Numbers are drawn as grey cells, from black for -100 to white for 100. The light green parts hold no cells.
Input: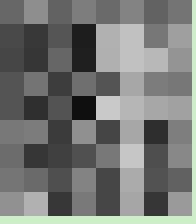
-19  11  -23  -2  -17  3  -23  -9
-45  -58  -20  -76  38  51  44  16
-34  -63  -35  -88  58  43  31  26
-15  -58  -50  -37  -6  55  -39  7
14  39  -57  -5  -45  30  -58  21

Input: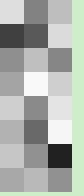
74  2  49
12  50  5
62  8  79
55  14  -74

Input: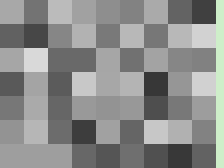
32  -10  47  26  11  2  33  -22  -50
30  70  -18  -18  30  -11  28  5  1
-7  33  -20  20  15  19  -39  -6  23
24  24  24  -19  -33  -13  -37  -56  -23

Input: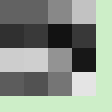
-23  -23  7  52
61  62  15  -82

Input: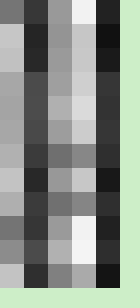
-8  -57  20  90  -73
51  -69  21  57  -80
29  -40  38  71  -60
39  -54  -13  6  -63
37  -54  -12  4  -63
10  -41  39  91  -64

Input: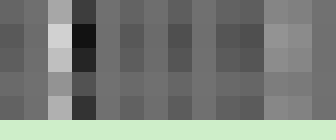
-21  -13  31  -52  -12  -22  -14  -26  -12  -23  -26  4  0  -11
-26  -14  50  -71  -13  -27  -15  -33  -12  -29  -33  10  5  -12
-23  -13  38  -60  -12  -24  -14  -28  -12  -25  -29  6  2  -12

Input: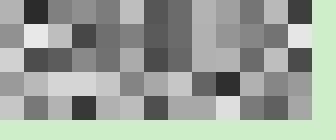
40  -66  1  11  -3  49  -33  -16  41  25  -8  45  -51
63  -40  -28  7  -11  34  -42  -20  39  41  -16  48  -41
56  -6  41  -56  39  47  -38  32  32  73  -5  -24  31

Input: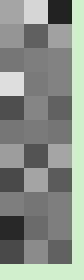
31  67  -73
-7  -2  2
-39  4  -24
22  -36  30
-1  -9  -1
-42  10  -24

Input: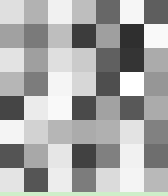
75  40  89  49  -19  93  -26
78  25  75  59  -25  -59  34
-46  84  95  -42  27  -31  34
-34  32  80  -49  0  89  -14
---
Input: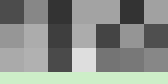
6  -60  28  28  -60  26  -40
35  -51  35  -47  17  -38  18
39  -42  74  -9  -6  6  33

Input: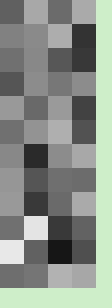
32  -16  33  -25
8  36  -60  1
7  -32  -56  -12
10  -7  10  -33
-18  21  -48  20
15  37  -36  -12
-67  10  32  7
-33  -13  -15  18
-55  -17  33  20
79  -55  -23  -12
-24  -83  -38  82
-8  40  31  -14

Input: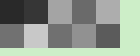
-58  29  -17  36  -68
57  -12  14  -29  -11

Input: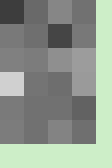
-18  5  -11  -52
-13  -46  -6  -5
-3  12  22  0
-9  -14  21  63
-11  -11  -23  -4
-11  3  -13  -3

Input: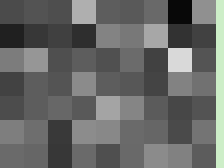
-35  -39  37  -27  -30  -18  -94  13  -41
-57  -50  -64  3  -6  31  -61  -49  -75
18  -38  -27  -37  -16  -49  70  -34  -3
-27  -34  9  -27  -32  -47  2  -11  -48
-27  -19  -30  29  4  -29  -44  -35  -40
-14  -55  10  7  -17  -20  -42  -9  -1
-20  -57  -17  -38  -18  9  1  -28  -17

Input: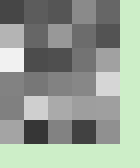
-28  -33  8  -20  -45
-20  19  -15  -35  41
-40  -38  -10  26  89
-7  2  6  68  2
62  33  24  25  0
-58  2  -49  13  29

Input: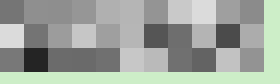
12  11  18  38  42  16  58  72  25  9  -8
-9  22  55  25  43  -33  -14  41  -41  35  72
-72  -16  -17  -12  56  46  -12  -22  52  15  -6

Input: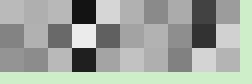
37  44  -85  68  39  8  34  -48  22  46
39  -18  84  -25  28  40  11  -61  64  3
10  45  -76  29  52  37  1  66  41  16
